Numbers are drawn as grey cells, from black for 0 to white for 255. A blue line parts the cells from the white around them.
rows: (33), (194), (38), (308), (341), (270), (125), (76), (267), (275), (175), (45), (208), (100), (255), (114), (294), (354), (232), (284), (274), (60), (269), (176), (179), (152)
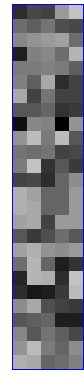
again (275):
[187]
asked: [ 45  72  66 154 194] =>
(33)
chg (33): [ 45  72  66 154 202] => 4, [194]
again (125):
[66]

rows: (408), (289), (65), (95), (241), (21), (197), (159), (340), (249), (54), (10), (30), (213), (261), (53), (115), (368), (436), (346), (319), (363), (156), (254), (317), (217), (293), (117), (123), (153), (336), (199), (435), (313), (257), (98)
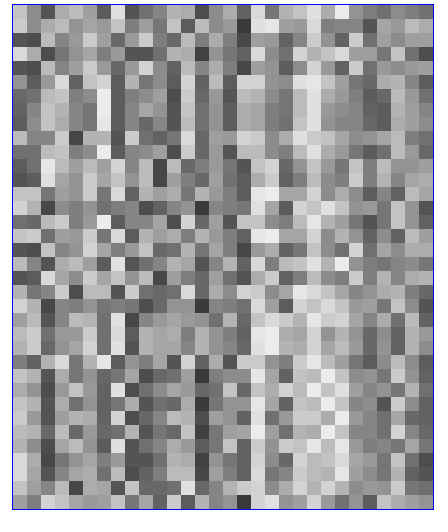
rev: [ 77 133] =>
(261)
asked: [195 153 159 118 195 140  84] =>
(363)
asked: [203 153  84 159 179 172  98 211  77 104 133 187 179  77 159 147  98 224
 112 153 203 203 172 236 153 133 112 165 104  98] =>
(153)
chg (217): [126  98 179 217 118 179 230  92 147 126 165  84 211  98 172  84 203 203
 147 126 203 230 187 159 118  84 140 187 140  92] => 25, [92]
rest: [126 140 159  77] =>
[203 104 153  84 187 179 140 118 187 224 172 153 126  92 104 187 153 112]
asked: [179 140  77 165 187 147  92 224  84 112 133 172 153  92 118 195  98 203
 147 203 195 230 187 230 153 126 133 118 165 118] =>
(199)

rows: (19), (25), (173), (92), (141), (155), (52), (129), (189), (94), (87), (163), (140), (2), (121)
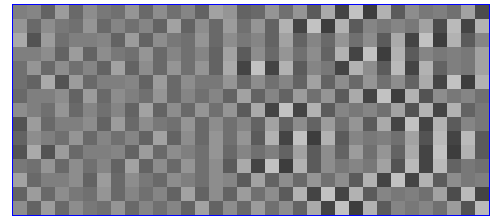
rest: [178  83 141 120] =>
[133 112]
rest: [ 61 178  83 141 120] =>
[133 112]
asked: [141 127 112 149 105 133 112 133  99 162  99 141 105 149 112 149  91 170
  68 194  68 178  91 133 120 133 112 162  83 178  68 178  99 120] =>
(129)
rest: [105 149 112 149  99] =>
[170  68 194  68 178  91 133 120  68 178 141  91 186  68 178  99 127 120
 162]
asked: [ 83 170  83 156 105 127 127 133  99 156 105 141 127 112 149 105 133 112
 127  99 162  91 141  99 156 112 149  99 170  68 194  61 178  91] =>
(87)
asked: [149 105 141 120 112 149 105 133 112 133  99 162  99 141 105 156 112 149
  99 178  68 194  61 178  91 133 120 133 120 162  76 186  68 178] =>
(25)
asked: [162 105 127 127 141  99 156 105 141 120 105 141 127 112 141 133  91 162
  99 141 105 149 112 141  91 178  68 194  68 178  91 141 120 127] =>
(140)

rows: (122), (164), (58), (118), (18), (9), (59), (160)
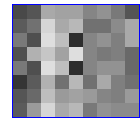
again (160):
[139]
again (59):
[154]
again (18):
[146]
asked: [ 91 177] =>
(9)
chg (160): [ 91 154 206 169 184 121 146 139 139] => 2, [214]
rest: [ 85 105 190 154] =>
[162 154 133 127 154]
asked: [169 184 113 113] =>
(164)

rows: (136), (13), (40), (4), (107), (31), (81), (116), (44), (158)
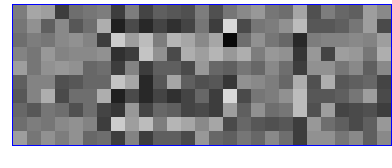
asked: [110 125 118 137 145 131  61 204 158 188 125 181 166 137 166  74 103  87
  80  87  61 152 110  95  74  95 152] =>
(44)
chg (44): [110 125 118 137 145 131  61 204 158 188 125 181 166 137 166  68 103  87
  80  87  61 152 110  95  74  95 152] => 15, [74]
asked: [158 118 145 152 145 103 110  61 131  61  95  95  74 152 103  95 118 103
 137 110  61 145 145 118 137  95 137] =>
(107)
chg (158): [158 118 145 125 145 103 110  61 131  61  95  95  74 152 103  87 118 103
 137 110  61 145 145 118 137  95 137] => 15, [95]
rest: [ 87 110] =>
[174  32  74  40  68  48  68 118  61 217  74 118 125 145 188  87  87  95
 118 158  74]

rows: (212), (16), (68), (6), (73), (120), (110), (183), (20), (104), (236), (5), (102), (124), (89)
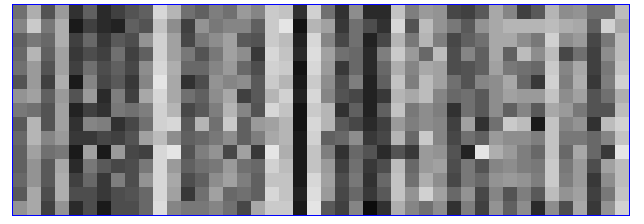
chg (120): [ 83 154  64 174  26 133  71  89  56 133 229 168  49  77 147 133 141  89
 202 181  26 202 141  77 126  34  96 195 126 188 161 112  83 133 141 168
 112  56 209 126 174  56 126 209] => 36, [104]
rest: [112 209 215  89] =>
[181 112 202  96 154 161 181  19 215 181  89  71  42  64 154 126 141 133
  64 161  49 112 202 188  26 195 133 147  49 188 209]
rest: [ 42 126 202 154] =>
[104 188  77 133  96 168  96 188 141 188  71 112  64 141 188]
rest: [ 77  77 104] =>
[221 133 120 120 133 112  71 168 202 202  26 229  89  64 133  12  49 174
 133 112 141  49 126  64 147  96 141  42 141  77 168  56 147 209]
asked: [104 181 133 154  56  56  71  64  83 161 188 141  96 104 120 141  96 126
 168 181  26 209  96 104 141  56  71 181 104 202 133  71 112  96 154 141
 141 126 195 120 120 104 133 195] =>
(104)

